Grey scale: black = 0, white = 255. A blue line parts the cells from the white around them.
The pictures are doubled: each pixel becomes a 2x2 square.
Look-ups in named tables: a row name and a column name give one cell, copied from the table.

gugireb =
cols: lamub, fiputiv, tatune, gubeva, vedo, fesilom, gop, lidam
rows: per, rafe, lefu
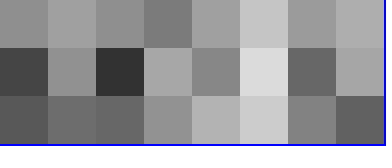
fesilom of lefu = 204
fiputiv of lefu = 109
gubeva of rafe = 167
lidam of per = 174
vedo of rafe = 135
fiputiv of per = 160
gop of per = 155
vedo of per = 160

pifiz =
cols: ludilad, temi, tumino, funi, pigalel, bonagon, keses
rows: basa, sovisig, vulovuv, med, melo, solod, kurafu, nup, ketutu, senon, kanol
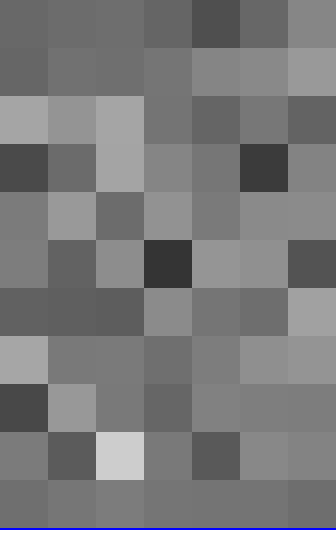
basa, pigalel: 79
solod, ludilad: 125
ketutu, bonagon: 126
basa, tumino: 110
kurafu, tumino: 93
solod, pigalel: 149
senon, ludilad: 123

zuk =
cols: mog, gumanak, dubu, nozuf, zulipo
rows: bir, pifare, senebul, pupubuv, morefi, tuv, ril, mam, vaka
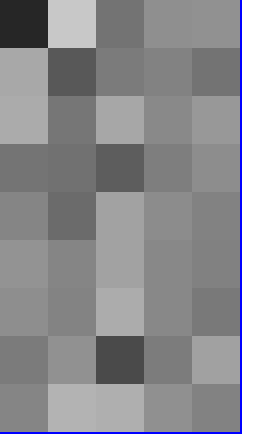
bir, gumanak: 200
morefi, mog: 133
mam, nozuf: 124
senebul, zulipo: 152
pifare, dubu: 123
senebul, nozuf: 137
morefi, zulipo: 130
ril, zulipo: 121
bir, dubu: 115
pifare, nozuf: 130
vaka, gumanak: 179
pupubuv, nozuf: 126

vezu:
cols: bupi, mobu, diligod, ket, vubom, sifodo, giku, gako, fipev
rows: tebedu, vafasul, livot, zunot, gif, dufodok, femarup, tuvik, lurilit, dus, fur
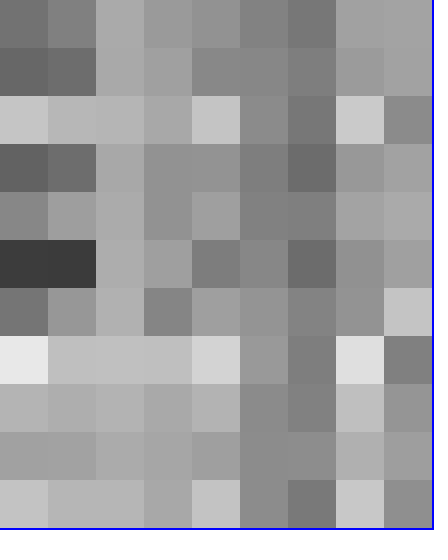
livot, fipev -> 139
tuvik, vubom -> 211
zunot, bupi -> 98
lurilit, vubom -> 179
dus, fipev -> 158
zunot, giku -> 108
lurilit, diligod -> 179
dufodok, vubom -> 125
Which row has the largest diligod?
tuvik

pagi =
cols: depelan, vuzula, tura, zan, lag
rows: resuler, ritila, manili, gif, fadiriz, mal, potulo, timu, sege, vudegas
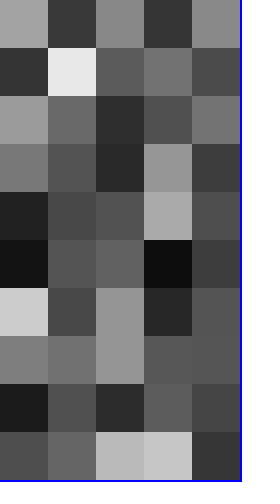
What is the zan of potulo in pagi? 39
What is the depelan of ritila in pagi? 52
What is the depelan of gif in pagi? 120
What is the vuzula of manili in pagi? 105
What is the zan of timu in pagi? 87
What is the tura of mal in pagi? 97
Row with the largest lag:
resuler

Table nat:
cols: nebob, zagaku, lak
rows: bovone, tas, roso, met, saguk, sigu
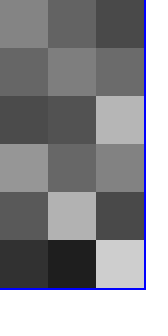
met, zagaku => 103
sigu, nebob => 49
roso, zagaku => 82
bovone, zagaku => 99
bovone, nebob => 132
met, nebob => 150
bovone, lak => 73
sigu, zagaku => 30
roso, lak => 182
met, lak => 130
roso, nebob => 75
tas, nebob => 102
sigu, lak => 206
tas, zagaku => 126
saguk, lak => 73
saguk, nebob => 89

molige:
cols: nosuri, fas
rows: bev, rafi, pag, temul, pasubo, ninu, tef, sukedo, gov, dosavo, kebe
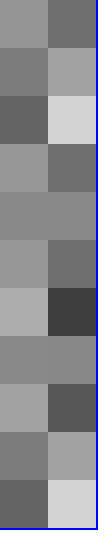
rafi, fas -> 161
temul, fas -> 112
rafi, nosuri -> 125
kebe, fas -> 211
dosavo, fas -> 162
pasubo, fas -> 137

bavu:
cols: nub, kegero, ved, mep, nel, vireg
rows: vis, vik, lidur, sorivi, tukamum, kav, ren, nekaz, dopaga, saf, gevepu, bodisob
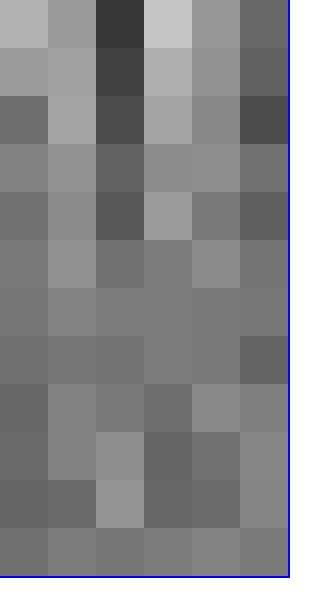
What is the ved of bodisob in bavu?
118
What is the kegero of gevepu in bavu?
105
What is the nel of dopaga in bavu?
137
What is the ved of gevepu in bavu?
147
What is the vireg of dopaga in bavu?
127
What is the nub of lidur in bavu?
110
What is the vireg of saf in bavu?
134
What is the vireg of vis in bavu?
104
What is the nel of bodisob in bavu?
131
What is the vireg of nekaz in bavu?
99
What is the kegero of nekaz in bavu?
118
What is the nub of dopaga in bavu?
102
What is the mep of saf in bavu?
101

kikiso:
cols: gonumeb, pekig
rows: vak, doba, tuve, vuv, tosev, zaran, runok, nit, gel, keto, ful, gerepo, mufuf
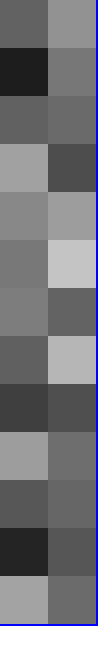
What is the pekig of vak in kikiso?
146
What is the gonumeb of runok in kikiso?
125
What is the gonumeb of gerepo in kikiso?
36
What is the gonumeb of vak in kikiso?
98
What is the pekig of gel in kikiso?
79
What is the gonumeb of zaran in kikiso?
120
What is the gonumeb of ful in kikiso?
87
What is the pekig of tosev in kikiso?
157
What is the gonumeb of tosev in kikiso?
136
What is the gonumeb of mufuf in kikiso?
163
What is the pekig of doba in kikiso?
119
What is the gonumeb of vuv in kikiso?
161
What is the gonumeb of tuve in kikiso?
97
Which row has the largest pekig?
zaran

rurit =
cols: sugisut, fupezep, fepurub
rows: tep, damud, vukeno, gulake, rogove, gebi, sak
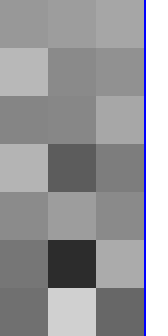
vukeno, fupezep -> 135
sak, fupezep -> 208
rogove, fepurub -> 138
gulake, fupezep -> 92
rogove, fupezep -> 157
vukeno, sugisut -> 133
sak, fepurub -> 103
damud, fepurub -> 145
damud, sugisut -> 184
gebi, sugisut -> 118
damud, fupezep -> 138
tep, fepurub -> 166
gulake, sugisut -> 180
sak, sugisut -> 112
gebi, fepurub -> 171
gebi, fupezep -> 44
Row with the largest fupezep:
sak

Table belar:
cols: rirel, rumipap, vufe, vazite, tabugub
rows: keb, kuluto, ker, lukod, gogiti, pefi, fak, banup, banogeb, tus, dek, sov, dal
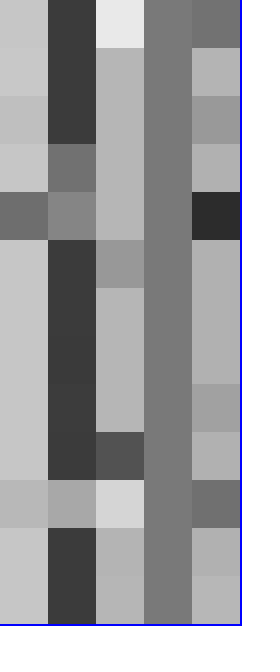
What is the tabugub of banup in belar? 177
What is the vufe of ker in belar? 182
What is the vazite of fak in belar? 121
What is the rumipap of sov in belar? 59
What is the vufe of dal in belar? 182
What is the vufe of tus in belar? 82
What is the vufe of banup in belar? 182
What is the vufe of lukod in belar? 182
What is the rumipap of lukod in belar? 113
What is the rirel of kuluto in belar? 200
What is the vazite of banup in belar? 121
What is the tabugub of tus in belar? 177
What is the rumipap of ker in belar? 59
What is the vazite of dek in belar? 121
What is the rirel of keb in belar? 198
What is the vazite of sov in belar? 121

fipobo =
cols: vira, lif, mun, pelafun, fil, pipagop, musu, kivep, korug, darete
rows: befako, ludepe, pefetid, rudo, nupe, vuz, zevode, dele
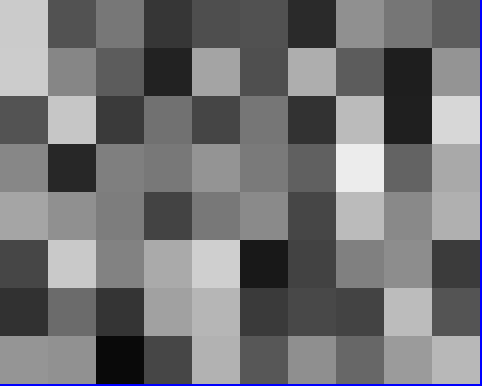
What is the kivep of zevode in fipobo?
67
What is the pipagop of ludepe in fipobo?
79
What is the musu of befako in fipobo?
42
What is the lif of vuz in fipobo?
201
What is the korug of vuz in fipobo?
141
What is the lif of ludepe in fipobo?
134
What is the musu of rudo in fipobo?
96
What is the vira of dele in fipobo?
149
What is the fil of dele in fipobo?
178
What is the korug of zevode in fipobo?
188
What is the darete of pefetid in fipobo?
215
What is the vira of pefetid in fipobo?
83
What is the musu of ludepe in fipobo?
174
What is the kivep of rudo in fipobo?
236
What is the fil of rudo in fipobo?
148
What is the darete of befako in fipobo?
93
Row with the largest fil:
vuz

